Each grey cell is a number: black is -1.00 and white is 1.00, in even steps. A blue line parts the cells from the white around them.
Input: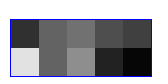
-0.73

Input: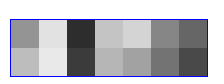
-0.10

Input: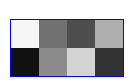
0.66

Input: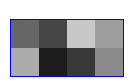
-0.56

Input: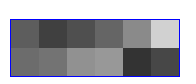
-0.60

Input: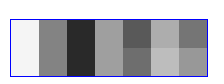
0.48

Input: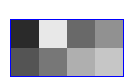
0.37

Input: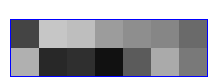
0.33
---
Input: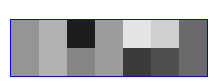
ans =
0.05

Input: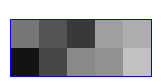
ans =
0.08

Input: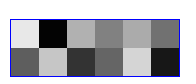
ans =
-0.60

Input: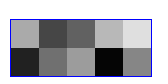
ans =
0.22

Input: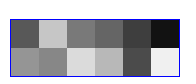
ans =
0.72

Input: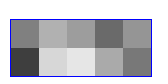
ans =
0.80
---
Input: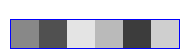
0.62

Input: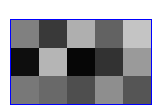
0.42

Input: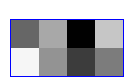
0.55

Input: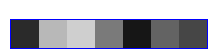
0.44

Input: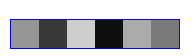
0.34

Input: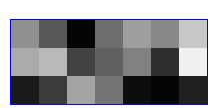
0.56

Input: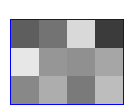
0.70

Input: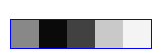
0.58

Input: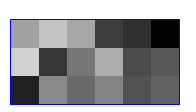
0.53

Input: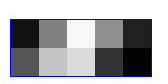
0.71
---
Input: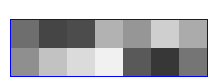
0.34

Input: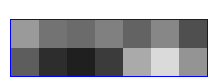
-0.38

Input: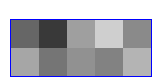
0.08

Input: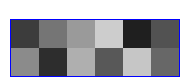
-0.36

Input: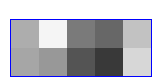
0.52

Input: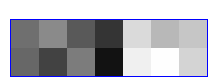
0.55

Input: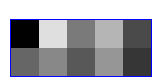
-0.42

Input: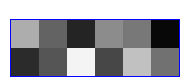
-0.94
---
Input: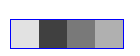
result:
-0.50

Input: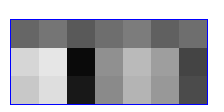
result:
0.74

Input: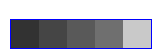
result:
-0.46

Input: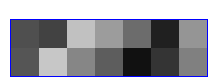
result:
0.56

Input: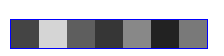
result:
0.67

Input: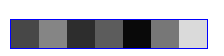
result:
0.04

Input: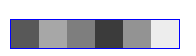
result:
0.31

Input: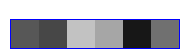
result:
-0.44

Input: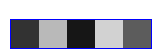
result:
0.45

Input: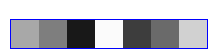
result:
-0.01
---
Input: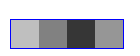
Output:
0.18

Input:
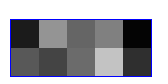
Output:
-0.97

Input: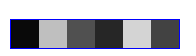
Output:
-0.48

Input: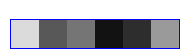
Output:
0.21

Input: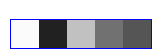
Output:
-0.33

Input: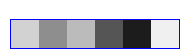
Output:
0.88
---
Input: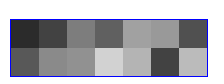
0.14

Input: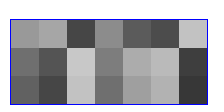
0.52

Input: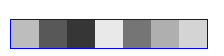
-0.58

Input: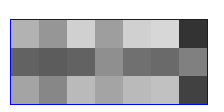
0.46

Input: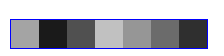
-0.37

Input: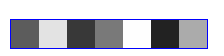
-0.56

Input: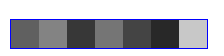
-0.57

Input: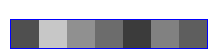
0.13

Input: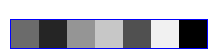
0.17
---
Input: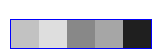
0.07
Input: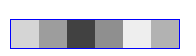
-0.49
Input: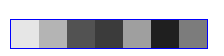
-0.36
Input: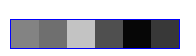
0.53
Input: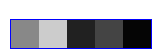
-0.74
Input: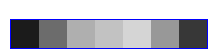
0.37
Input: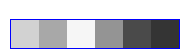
0.93
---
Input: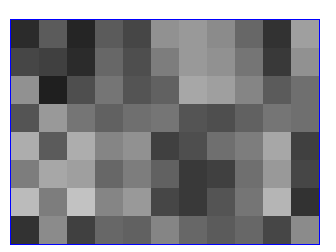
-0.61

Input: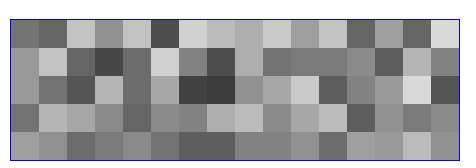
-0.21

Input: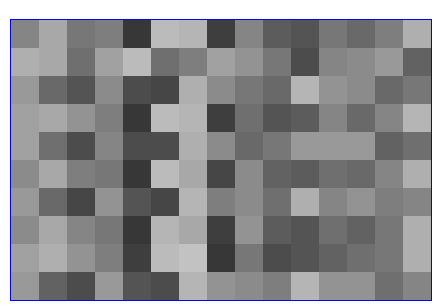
-0.01

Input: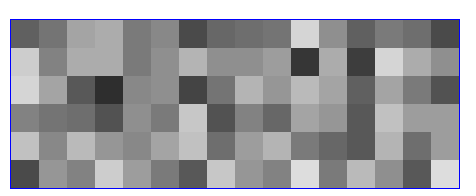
-0.14

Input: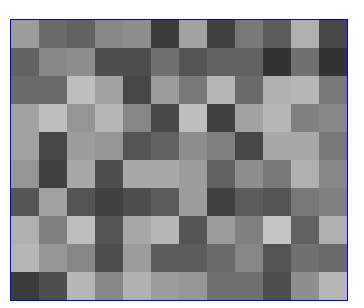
0.38
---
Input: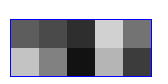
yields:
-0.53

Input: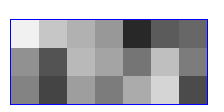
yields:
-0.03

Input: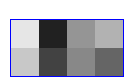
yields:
-0.21

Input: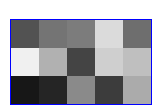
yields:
0.50

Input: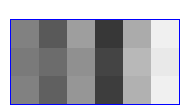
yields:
0.83

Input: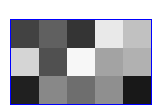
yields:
0.39

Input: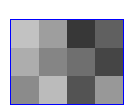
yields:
-0.46
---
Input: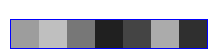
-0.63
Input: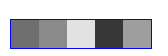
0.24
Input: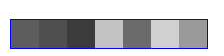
0.21
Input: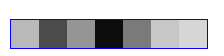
0.68
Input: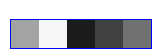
-0.11
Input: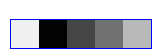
0.45
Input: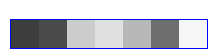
0.93
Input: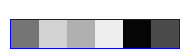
-0.41
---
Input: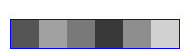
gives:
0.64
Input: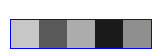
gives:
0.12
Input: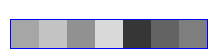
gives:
-0.01
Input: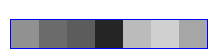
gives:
0.30
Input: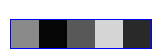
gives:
-0.68
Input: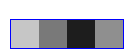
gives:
0.12
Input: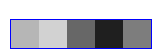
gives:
-0.02
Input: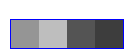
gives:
-0.52
